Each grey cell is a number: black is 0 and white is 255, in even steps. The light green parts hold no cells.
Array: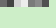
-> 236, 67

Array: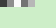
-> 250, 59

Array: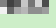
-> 241, 65

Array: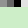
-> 226, 1

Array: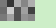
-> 205, 53

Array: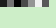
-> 240, 4
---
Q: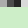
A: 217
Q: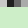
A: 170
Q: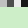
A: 23
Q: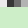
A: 179
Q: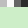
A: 43
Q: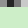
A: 201
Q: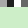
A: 102
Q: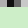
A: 200
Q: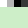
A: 55
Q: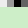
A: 99
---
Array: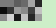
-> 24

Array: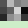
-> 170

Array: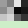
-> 97

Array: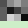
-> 182

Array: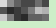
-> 58

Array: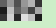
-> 40
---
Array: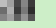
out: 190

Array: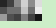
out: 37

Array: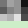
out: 117

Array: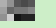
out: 175

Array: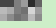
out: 69

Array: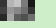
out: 53

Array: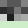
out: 118

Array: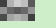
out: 64
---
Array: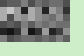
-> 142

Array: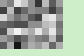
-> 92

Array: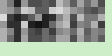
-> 120

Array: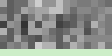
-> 135

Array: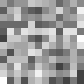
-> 66
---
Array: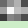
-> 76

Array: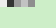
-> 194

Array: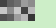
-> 156

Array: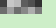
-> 94

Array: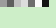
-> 220

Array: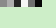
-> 245

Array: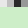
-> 151
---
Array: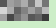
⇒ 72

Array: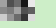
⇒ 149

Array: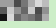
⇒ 216

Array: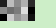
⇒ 205

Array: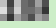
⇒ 54

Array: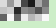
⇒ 248

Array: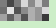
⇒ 97

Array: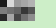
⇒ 166
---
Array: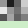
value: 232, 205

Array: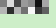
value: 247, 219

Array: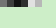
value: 225, 183

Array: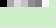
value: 247, 220

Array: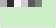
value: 246, 205

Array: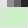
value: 227, 144

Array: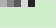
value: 217, 176

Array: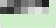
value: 227, 213
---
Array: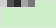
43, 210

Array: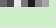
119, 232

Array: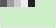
204, 236

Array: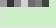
209, 209

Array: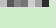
117, 206

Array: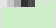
161, 230

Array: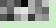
228, 228
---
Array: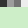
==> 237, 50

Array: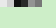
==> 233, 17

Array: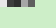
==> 232, 47

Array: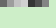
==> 208, 53

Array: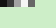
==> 245, 17

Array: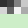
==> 243, 47

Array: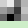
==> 234, 3
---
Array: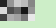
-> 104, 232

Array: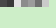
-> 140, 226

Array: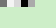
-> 217, 244

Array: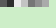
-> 195, 235

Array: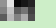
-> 92, 226

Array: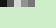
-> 215, 215

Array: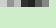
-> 49, 206

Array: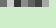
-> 139, 205

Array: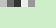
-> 51, 237
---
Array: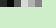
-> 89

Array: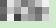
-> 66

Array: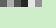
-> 82

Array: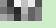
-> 53

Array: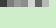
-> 153

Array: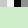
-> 11

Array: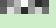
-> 169

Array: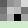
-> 3

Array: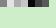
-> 172
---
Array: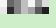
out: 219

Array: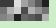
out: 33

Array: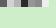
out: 238

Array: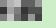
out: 151

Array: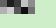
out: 141

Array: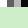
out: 9

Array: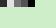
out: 4

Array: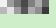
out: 103

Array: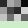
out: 11
